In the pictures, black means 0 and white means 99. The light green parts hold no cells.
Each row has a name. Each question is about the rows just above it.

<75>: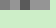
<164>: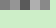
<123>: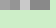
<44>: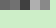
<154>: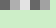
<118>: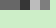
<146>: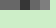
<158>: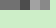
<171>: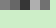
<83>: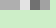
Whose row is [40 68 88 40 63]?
<154>
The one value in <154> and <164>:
[68]

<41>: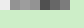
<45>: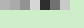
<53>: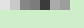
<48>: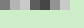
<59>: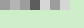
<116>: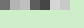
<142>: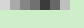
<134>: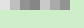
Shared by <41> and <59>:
[61]
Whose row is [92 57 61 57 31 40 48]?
<41>
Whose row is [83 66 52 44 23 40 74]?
<142>
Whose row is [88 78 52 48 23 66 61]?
<53>
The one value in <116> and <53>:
[78]
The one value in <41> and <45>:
[57]

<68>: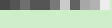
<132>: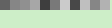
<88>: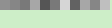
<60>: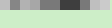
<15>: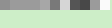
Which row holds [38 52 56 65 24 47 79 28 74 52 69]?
<132>
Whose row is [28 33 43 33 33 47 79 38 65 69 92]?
<68>

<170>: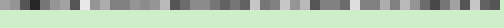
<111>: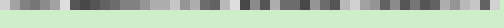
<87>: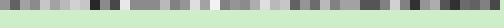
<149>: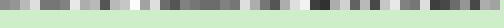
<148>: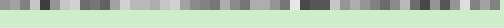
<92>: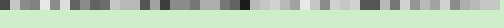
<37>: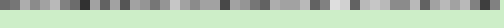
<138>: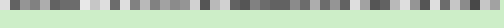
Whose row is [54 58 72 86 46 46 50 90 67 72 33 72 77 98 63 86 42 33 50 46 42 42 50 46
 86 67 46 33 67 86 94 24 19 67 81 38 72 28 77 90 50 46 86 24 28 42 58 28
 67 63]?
<149>
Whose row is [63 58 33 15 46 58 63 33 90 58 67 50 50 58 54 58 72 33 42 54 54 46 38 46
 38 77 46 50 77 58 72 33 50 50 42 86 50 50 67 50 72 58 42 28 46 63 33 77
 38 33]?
<170>
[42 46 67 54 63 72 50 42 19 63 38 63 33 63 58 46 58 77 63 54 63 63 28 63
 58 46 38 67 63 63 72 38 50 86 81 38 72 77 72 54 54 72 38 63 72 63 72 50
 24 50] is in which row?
<37>

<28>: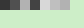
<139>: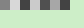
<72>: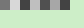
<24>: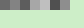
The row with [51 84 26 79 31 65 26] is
<139>
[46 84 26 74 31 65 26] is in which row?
<72>
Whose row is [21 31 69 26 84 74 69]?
<28>

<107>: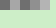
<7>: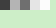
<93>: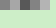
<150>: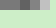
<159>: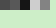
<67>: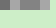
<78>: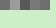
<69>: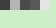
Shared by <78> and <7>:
[43]
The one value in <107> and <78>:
[43]
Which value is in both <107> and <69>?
[70]
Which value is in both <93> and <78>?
[34]

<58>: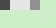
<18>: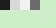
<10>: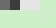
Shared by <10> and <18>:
[42]
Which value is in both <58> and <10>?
[89]
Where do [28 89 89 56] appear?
<58>
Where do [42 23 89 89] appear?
<10>
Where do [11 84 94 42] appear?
<18>

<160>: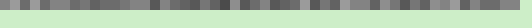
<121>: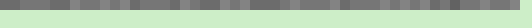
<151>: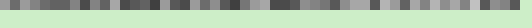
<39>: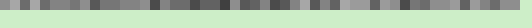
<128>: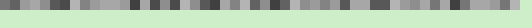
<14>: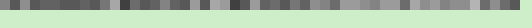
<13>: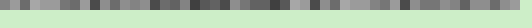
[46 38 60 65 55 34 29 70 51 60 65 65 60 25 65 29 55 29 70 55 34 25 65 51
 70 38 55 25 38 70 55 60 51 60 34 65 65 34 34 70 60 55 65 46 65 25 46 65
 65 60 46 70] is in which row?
<128>
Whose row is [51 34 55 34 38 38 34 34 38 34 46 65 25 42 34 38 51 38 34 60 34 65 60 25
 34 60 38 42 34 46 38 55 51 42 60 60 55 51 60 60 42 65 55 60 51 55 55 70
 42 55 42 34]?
<14>

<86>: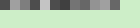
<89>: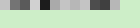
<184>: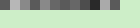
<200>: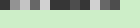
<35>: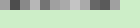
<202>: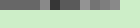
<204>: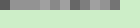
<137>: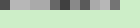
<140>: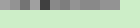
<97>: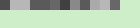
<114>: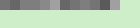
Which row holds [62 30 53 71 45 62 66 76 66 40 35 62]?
<35>
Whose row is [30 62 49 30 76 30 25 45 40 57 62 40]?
<86>
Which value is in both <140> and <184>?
[53]
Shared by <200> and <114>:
[40]
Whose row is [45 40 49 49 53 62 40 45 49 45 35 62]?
<114>
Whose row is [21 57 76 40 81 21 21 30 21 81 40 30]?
<200>

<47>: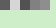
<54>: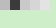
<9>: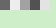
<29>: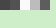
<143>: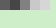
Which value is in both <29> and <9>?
[32]
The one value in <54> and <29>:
[73]
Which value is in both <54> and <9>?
[88]
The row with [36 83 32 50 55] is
<47>
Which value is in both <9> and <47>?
[32]
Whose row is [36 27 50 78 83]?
<143>

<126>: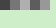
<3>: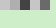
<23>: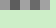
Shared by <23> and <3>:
[41]
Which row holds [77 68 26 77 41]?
<3>
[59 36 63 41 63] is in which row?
<23>

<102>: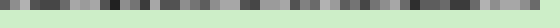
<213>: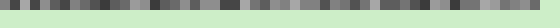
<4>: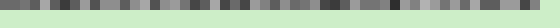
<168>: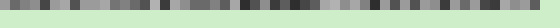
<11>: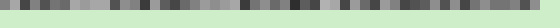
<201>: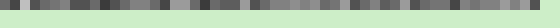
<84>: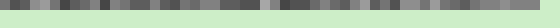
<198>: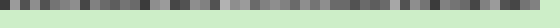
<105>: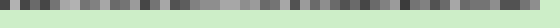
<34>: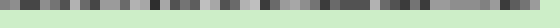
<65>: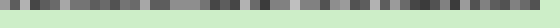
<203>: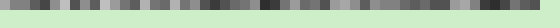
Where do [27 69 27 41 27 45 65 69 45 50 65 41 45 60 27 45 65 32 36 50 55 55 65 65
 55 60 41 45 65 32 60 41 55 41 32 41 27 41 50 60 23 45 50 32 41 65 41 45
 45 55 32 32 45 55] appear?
<105>
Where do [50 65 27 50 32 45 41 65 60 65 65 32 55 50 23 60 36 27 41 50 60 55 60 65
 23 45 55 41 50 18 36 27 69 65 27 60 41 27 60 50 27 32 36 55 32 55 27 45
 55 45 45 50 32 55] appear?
<11>
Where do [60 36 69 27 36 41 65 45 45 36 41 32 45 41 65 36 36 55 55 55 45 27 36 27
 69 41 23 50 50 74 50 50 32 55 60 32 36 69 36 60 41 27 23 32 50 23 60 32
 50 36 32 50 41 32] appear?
<65>
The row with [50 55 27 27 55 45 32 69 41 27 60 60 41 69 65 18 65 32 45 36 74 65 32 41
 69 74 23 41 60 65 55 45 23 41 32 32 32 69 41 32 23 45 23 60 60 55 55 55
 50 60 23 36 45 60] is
<34>

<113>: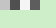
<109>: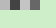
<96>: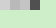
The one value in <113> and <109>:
[76]
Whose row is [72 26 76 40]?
<109>
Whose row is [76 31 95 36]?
<113>

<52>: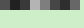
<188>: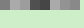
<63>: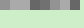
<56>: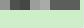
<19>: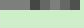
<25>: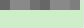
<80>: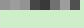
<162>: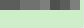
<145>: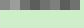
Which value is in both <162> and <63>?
[44]
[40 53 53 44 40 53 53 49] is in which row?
<25>
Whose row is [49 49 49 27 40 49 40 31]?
<19>

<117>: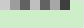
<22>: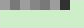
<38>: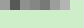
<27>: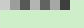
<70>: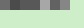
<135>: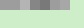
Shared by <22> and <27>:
[61]
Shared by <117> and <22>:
[61]
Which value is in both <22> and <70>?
[52]
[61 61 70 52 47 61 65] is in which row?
<135>
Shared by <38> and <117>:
[61]
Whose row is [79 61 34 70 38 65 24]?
<27>

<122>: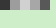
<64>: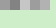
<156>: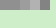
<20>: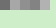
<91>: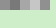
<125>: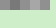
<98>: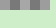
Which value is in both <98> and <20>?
[65]
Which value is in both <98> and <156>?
[61]
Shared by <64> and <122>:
[61]
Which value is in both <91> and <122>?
[65]
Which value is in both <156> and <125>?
[56]

